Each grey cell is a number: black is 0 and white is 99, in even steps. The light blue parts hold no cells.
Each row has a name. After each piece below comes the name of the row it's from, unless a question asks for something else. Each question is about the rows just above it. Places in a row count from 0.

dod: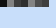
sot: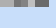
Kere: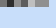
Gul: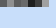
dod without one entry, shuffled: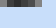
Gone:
[6]
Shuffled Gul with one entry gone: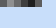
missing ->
[62]
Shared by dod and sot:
[51]
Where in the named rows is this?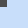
dod, 5

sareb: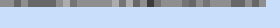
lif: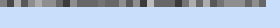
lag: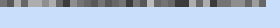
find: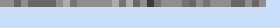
sareb
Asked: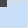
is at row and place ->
lif, 1
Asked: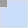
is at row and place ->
lag, 36
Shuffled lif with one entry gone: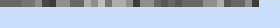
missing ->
[50]

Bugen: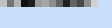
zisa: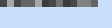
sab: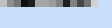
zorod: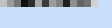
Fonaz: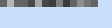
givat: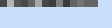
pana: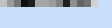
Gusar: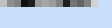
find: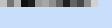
Bugen
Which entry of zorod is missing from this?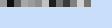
[18]
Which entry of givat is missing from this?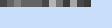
[33]

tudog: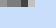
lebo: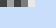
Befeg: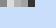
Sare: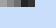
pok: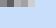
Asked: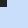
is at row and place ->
Sare, 3
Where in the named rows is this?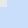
lebo, 4

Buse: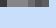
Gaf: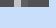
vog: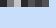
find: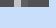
Gaf
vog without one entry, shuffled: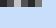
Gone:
[22]
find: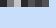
vog
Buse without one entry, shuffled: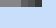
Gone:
[42]

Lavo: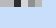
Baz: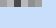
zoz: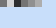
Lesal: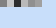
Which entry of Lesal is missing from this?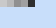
[50]
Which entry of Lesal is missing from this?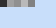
[78]
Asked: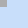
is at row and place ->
zoz, 5

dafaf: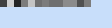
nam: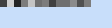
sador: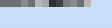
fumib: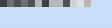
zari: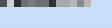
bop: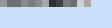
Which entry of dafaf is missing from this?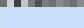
[14]
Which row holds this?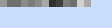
bop
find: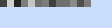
nam
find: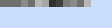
sador
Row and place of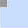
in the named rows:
bop, 0

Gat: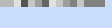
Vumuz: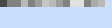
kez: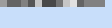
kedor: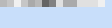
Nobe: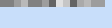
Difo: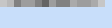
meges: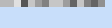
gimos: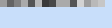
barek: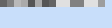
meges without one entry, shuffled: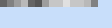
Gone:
[56]
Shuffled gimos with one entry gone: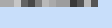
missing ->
[82]
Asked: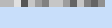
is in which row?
meges
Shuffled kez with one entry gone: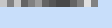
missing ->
[45]

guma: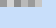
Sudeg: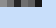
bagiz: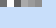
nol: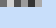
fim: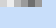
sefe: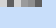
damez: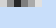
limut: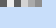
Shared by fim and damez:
[82]
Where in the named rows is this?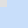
damez, 5
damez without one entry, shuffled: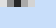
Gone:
[49]
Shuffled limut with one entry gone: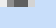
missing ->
[66]
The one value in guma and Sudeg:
[55]
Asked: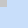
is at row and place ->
guma, 5
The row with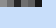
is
Sudeg

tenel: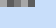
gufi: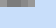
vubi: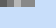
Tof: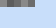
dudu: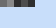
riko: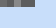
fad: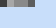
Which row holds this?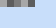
tenel
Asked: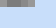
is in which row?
gufi
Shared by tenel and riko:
[36]
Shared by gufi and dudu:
[53]
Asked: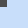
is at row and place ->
dudu, 3
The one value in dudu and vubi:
[53]

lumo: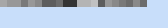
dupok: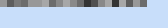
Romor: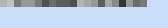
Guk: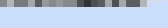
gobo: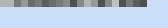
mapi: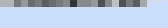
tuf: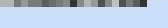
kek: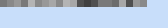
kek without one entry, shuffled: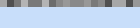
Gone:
[25]
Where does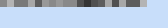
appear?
Guk
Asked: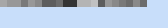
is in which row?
lumo
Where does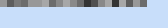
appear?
dupok

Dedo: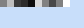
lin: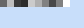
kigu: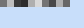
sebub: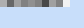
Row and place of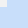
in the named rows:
sebub, 9
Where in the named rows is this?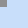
sebub, 4
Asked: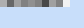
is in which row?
sebub
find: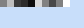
Dedo

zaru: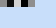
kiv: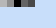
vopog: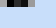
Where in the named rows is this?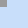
vopog, 4
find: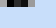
vopog
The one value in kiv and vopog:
[0]

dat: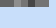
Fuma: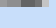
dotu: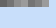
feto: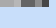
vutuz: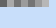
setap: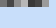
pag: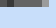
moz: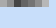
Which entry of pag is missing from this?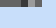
[33]
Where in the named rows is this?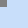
dotu, 5

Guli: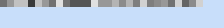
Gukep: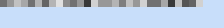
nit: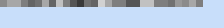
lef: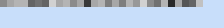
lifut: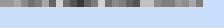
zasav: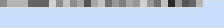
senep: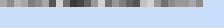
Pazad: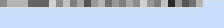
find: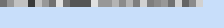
Guli
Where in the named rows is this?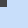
senep, 11

